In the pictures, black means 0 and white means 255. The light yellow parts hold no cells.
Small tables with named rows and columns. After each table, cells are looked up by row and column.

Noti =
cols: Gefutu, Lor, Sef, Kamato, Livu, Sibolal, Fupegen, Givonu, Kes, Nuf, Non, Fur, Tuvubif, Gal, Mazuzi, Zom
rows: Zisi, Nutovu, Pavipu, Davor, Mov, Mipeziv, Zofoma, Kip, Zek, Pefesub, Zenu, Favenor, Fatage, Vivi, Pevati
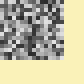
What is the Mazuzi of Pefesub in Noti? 173
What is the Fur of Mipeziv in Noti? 223
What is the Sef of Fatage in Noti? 225
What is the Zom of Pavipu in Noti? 171
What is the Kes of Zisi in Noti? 98
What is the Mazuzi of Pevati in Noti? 161
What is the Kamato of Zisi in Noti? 209
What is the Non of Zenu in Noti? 126
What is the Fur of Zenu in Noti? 154
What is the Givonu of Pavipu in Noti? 75
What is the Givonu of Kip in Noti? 201
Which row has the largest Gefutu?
Zek

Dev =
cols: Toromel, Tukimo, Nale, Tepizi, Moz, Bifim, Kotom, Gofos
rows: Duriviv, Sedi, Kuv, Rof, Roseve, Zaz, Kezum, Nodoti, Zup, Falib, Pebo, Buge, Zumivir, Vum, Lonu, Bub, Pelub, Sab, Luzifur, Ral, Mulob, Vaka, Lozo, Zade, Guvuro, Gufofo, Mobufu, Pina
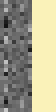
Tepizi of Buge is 118
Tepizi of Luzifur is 68
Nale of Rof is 86
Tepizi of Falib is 110
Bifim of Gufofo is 151
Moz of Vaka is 112
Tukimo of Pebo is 169
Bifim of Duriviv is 102
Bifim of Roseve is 116
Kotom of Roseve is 95
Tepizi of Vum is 93

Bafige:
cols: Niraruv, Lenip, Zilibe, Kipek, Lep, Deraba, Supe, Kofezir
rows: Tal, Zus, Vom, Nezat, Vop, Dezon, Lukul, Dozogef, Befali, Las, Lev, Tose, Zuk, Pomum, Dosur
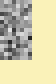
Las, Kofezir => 38
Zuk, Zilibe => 63
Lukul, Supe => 150
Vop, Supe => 227
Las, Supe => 196
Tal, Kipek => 98
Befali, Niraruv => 87
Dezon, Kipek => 122
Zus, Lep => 214
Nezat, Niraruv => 71
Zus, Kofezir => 103
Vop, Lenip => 148
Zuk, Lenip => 99
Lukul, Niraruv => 149
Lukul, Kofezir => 146
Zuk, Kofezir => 161
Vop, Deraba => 151
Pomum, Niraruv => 123
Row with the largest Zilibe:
Dozogef

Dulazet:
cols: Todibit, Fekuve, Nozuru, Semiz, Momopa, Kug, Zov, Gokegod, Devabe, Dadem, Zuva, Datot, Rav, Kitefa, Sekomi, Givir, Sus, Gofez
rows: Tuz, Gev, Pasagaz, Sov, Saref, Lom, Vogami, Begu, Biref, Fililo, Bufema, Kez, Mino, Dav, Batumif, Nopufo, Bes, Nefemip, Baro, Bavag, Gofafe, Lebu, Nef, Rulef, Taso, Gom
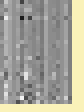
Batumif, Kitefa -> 140
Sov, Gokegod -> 144
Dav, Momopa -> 157
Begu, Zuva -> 123
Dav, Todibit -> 143
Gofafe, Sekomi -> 132
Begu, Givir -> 145
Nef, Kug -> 102
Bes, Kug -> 116
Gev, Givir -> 145
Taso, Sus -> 207
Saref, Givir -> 145
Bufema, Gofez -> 126
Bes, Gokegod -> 144

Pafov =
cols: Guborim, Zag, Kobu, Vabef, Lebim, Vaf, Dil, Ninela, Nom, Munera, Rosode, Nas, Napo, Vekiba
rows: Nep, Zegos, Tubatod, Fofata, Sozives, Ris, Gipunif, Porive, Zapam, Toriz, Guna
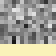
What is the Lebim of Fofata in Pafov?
187
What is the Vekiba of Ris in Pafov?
175
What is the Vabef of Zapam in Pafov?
109
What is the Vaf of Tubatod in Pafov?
184
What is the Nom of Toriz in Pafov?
82
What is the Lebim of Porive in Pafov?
176

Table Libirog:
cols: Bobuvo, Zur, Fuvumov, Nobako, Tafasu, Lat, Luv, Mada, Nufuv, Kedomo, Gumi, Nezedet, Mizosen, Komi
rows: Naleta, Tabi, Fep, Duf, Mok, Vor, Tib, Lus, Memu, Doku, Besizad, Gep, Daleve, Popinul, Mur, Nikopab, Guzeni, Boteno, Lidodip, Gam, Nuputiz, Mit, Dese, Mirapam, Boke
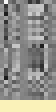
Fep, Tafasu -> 89
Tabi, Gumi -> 196
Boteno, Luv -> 135
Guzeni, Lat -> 127
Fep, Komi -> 155
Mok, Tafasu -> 171
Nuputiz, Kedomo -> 103
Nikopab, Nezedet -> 179
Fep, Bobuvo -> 142
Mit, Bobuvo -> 153
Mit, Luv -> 135
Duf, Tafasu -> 127
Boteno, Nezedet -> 169
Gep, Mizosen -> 105
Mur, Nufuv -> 108
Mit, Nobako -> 169
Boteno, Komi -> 118
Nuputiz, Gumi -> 172

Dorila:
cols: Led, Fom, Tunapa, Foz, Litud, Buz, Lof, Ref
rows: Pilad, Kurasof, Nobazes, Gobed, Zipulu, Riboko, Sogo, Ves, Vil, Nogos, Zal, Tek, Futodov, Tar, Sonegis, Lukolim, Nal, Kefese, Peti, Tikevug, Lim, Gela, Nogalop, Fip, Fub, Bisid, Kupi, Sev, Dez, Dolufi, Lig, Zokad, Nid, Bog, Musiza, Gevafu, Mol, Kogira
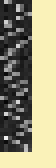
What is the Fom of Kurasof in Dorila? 19
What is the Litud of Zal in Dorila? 65
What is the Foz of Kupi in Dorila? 106
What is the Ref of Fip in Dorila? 46
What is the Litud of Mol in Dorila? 48
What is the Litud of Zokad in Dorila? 63
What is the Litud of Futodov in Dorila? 57
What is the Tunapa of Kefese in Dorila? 140
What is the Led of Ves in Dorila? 36
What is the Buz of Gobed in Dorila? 26
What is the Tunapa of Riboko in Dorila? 117
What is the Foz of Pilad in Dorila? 39
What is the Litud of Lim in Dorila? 63
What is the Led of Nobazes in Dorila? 38

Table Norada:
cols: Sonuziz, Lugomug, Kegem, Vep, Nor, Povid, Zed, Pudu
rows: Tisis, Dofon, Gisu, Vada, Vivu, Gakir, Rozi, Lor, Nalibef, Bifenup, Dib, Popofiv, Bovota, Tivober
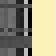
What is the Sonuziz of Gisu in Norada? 104
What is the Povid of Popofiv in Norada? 82
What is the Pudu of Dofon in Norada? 82
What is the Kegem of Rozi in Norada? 117
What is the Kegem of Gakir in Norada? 112
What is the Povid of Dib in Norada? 77
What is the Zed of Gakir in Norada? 181
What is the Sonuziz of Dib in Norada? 76
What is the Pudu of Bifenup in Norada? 82
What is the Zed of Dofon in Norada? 82
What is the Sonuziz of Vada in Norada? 100
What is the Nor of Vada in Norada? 40
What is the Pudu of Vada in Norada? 4
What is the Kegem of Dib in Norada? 74
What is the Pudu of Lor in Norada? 59
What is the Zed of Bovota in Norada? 192
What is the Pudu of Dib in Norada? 82
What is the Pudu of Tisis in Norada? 4
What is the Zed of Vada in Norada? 181

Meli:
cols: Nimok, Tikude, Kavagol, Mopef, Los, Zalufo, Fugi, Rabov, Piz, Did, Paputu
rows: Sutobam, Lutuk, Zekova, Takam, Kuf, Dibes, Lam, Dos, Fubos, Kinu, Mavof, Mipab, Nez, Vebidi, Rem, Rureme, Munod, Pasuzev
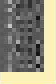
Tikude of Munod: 99
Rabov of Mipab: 98
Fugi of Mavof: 106
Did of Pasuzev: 140
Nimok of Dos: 94
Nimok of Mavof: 93
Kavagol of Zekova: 177
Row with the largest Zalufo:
Munod

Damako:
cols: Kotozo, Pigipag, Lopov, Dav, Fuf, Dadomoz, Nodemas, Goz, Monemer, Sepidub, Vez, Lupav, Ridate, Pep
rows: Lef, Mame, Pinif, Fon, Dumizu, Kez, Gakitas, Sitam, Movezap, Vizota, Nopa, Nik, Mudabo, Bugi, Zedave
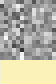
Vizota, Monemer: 170
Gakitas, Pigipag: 188
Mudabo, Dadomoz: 50
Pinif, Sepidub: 168
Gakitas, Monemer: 110
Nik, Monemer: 132
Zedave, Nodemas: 160
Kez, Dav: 202
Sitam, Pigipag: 116
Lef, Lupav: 158
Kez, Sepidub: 203
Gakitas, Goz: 168
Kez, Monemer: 196
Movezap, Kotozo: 117

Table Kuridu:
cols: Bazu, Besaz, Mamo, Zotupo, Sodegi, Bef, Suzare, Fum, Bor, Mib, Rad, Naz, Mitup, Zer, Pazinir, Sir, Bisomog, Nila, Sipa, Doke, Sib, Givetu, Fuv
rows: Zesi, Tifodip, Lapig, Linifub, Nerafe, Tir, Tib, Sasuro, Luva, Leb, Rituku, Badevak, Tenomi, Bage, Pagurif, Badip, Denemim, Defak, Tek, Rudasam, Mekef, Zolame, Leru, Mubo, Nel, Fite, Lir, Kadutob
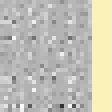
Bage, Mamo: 180
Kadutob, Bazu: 202
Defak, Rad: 207
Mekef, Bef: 190
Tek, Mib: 180
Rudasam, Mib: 180
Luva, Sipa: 183

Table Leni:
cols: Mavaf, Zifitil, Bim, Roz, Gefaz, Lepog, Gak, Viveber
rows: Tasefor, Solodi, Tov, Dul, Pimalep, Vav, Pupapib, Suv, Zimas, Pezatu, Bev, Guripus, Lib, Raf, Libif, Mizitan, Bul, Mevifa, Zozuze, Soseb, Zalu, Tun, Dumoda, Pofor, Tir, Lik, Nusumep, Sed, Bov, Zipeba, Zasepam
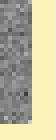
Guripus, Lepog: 117
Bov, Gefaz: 131
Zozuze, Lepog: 131
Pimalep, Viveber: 111
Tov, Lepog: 162
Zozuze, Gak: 120
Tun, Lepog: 134
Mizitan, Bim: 134
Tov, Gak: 143
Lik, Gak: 109
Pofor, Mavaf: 113
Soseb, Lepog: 160
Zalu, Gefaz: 136
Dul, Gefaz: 126
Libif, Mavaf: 95

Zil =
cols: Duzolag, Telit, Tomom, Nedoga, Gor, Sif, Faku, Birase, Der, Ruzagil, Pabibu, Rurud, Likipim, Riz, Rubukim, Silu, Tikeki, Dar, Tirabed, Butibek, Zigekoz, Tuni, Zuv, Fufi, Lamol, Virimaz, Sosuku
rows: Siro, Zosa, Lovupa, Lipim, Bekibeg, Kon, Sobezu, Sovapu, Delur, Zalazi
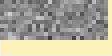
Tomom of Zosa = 143
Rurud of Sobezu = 119
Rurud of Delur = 186
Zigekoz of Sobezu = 118
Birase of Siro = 97
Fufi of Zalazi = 120
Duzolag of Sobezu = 172
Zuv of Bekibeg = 149

